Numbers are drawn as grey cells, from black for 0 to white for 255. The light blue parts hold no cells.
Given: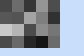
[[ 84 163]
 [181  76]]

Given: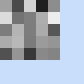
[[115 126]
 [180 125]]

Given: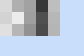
[[236 159]
 [182 146]]

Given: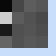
[[92 82]
 [80 84]]

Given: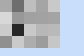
[[152 161]
 [ 39 200]]

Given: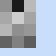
[[205 165]
 [143 151]]

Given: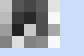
[[ 58  41]
 [ 33 200]]

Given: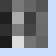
[[172  60]
 [124  69]]
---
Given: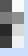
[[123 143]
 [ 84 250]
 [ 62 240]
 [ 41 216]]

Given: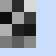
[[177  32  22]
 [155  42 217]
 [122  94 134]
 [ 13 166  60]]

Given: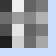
[[110 155 134 176]
 [ 78 228  99 122]
 [ 54 238  99 122]
 [ 30 206 110 167]]

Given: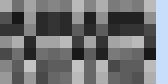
[[174 112 164 122 133 122 186 133 174 122 133 122 186]
 [153  82 153  73 103 112 186 103 174 103  93  82 174]
 [143 174  42 164 164 186  62 164  52 164 174 186  62]
 [133  93 195  82  93  93 195 103 186  73  93  93 186]
 [ 82  24 153  42  52  42 153  33 143  33  33  33 143]
 [ 73 112  33 112 103 112  24  93  33 122 112 103  24]
 [ 52  52 133  42  52  42  93  42  93  42  52  52  73]]

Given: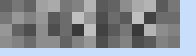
[[151  99  78 141  78 108  57 192  66  90 119  57 180 141 130]
 [141 130 108 141 141  99 130 151  78 108 130  78  90 130 119]
 [119 151 130 151  90 108 192 151  78 108  90 192  66 108 108]
 [ 99 119  99 161 170 119 130 180  90  99 141 170 180  90 119]]

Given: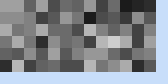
[[171 118 129 171 107 107  76 182 129  98 129  66 129]
 [160 160  98 160  76 107  98 151  66 107  27  36  45]
 [141 141 129  66  88 151 118  27  76  88  57 141  88]
 [118 171 118  45 141 107 118  66 182 206 171  66 160]
 [ 98  88 141  88 160  88 129 151 151 107  76 118 129]
 [ 45 182  66  98 107  76  76 182 118 141 171  45  88]]

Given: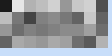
[[190 120  68 129 139 120  99 200  99]
 [151 110 129 120 129 139 139 160 110]
 [ 99 169 160 151 169 160 110  90 178]
 [ 27 230 178 190 209 151 200 209  79]]
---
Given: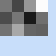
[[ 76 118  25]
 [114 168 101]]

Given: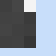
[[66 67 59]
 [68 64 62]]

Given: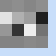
[[226 176 158]
 [151  52 237]]

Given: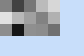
[[225 184 160]
 [141  22 143]]

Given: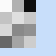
[[195 223 200]
 [216 137 145]]

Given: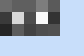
[[ 58 216  77]
 [ 37  92  66]]

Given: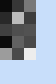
[[ 41 188  61]
 [ 64  79  82]]
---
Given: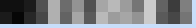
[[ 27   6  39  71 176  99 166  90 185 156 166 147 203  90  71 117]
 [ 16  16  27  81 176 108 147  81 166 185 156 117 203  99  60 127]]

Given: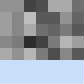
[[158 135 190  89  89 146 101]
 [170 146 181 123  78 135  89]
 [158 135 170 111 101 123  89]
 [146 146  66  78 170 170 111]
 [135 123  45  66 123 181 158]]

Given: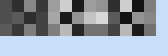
[[ 78  47 135  57 157 206  27 157 147  47 206  18 126]
 [ 90  57 126  67 126 184  38 114 114  67 184  27 114]
 [ 78  90  47  67 166  27 147 195 216  90  18 147 135]]

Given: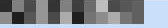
[[140  31  87 150  75 171  31 117 140 171 117  97]
 [ 43 128  75 150  52 128  63 108 190  75  87  97]]

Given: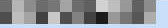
[[ 78 190 163  66 200  78 130  66  27 152 118  87 172]
 [108 181 140 108 118 163 108  96 209 190 152  96 140]]

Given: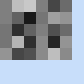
[[127 190 200 127  70 107]
 [117  47  98 127  80 107]
 [148  70  80 138 190 138]
 [117 181  47 138  37 148]
 [127  98  25 117 159 148]]

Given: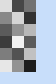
[[125  82 193]
 [ 91 146 184]
 [222  71 114]
 [ 60 241  91]
 [136 213  50]
 [231 146  29]]
